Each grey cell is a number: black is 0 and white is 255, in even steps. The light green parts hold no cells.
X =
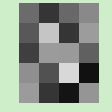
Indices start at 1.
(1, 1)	107
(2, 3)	53
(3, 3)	154
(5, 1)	155
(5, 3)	20
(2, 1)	88
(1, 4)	137

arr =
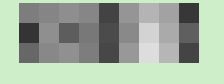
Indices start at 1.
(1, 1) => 125
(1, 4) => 134
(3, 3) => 144
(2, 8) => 170
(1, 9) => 55
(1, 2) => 133
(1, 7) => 180

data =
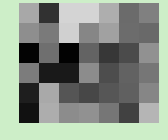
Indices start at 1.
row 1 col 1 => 168
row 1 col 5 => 174
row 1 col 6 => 107
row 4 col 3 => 25
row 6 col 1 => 17
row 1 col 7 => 128
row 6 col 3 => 140
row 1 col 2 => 49
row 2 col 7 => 105
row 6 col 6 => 65
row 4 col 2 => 25
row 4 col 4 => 140
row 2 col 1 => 142
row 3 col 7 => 145

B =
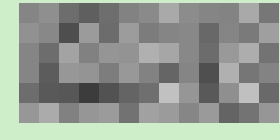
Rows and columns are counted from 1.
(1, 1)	133
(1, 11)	131
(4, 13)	131
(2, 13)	159
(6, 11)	100
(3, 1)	133
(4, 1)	133
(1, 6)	130
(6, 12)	115
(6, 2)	171
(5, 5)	82
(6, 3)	129
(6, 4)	150
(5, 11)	143
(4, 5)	125
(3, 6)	147
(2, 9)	136
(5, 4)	60
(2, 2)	136
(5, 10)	89
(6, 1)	151
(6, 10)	154
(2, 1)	145
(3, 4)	129
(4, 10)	79
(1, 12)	169

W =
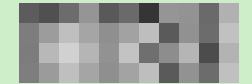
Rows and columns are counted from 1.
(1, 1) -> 92
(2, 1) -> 125
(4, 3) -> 191
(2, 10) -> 108
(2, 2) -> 156
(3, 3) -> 209
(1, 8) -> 149
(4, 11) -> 192
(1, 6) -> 106
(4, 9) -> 146
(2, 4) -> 165

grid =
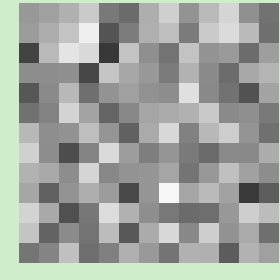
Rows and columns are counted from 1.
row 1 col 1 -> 152
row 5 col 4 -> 111
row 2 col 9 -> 123
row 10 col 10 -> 186
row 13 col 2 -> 132
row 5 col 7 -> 145
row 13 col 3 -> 192
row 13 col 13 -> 160
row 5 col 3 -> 184
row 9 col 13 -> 141
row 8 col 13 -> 172
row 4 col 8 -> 123
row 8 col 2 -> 141
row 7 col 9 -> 129
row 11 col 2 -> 169
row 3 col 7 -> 143
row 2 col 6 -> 124
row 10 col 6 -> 73
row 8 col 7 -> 126
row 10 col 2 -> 97
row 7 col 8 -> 216
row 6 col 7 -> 165
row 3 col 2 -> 185
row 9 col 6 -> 147
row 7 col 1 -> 184
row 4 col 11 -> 108
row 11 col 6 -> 177
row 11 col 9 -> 107
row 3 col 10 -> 147
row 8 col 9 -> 122
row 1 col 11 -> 213
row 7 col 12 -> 148
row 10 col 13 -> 93
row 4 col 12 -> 168
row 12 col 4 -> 115

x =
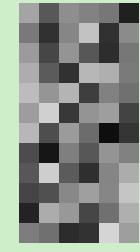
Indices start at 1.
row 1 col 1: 164
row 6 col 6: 67
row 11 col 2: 172
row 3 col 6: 119
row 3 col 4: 87
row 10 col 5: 134
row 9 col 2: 206
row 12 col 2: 112
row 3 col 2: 70
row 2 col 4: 194
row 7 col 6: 53
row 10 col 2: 80
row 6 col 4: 148
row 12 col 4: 50
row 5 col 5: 129
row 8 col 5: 148
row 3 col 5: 45
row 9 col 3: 91

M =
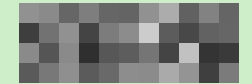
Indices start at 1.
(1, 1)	145
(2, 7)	204
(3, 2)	85
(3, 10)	52
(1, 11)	101
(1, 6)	100
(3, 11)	58
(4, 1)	90
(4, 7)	139
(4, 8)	170
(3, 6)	93
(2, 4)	68
